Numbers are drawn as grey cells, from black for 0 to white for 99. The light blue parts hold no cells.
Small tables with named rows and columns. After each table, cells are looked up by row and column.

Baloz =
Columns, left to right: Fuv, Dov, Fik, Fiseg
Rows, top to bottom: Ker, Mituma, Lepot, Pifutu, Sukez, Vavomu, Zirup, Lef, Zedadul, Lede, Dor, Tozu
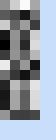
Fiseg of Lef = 34
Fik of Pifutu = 25
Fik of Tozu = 24
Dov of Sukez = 55
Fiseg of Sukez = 85
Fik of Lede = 36
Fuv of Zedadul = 14
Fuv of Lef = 44
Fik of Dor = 37
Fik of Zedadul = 51
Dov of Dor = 64
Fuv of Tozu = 58
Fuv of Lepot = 79
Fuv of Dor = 11
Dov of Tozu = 25
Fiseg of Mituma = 44
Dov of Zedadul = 73
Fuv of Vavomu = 23
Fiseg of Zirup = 8
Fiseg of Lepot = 23
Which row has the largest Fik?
Ker

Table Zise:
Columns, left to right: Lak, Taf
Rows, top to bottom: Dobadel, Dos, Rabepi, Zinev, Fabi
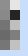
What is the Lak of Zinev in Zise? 41
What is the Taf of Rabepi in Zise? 74
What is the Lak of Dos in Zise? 53
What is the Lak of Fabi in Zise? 46
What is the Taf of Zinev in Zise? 49
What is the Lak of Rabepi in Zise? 45
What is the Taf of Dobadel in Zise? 89
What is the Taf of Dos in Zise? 14
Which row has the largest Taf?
Dobadel

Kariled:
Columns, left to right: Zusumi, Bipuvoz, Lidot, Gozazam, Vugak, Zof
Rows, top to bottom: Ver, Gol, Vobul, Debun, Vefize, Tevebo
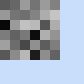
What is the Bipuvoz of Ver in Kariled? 40
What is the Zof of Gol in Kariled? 76
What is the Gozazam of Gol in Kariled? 51
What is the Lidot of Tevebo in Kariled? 71
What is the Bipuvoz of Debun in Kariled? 38
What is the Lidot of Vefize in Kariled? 28
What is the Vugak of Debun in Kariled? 68
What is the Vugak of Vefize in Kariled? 36
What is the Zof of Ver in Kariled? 50
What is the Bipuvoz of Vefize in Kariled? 42
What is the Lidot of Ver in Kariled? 60
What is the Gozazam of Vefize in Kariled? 56

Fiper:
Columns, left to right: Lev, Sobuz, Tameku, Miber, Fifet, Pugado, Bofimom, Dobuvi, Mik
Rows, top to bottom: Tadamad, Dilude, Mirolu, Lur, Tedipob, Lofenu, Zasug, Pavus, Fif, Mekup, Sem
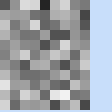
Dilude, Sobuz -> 61
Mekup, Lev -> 72
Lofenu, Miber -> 49
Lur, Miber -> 46
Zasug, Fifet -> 68
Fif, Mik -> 61
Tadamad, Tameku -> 85
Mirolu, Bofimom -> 64
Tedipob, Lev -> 53
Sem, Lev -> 82
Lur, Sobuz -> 55
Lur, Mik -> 48
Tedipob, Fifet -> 31
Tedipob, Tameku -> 53
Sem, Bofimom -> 57
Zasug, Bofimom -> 31
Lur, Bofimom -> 32
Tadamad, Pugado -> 72

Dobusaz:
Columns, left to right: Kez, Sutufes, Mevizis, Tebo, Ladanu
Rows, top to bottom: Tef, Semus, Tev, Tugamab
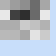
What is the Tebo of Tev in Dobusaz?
75
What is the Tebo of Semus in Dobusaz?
41
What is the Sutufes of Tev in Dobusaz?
67
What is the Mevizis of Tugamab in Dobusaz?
65
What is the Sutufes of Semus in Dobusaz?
25
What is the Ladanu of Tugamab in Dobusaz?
79
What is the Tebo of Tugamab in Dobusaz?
88
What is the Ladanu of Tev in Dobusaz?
69
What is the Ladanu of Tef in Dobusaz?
65
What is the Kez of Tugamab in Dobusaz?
72
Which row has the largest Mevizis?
Tev

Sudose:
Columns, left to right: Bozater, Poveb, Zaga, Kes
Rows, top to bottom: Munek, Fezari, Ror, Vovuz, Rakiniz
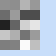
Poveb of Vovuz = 68
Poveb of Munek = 55
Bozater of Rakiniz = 49
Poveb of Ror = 39
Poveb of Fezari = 60
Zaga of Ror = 81
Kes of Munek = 59
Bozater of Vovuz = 77
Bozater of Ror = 13
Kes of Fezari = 30
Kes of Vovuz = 60
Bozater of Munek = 56
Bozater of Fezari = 42
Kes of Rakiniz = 74
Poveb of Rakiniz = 50
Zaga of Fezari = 30
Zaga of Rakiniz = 97
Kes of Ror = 89
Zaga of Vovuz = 45
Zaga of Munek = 70
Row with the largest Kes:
Ror

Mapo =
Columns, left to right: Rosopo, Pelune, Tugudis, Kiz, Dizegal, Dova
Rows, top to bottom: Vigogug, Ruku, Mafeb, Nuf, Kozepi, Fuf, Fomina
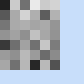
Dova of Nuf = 57
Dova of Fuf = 54
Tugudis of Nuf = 56
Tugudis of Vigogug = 44
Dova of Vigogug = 82
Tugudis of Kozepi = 63
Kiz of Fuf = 60
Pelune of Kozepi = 43
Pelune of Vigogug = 79
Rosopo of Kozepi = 22
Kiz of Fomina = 15

